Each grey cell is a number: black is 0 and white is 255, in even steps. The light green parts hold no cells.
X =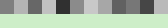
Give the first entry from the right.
186
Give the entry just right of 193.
48
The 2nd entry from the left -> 180
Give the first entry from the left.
127

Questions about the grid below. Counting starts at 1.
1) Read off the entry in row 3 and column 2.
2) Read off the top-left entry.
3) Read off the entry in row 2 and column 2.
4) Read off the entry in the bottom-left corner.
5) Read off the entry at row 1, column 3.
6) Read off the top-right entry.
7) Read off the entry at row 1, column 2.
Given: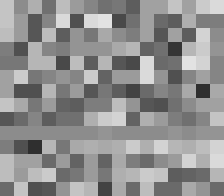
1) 155
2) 196
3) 155
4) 106
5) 175
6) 218
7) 140

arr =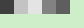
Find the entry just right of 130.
94
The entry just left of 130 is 228
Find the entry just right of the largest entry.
130

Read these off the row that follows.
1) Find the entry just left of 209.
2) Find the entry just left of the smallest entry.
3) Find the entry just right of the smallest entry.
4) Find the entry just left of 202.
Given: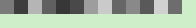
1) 89
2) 96
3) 73
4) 157

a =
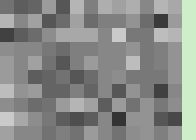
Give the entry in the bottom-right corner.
147
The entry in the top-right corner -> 168
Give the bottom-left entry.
161
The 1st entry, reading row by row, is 114
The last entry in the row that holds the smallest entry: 72
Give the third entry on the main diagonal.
108
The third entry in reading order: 100
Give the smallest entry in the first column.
65
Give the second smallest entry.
58
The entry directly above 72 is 141
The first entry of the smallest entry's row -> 202
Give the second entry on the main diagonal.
135
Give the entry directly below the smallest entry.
114
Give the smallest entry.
52
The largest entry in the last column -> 181
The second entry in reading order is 93
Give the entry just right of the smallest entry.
147
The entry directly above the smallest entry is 155
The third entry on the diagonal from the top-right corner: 120
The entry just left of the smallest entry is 135

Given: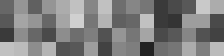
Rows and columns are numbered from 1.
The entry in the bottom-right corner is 187
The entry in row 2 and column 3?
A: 149
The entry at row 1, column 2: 149
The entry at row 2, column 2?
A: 165
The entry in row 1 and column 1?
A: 103
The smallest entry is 34
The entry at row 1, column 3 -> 96
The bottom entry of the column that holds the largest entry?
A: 88
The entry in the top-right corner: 172
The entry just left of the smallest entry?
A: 126
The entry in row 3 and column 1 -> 58
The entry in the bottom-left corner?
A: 193
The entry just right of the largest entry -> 118
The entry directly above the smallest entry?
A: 165
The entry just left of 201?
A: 88
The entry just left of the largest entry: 165
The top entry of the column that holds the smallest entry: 118

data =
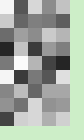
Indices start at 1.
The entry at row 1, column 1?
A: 245
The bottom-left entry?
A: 67
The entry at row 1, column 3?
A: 215
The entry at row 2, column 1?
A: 202
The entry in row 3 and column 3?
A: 140
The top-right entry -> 194
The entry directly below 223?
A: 167
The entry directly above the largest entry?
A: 194
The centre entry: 181
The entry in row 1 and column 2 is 86
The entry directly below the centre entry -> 121
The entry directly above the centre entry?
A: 59

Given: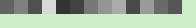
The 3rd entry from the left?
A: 80
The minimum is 51
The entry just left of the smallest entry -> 217
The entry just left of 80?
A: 128
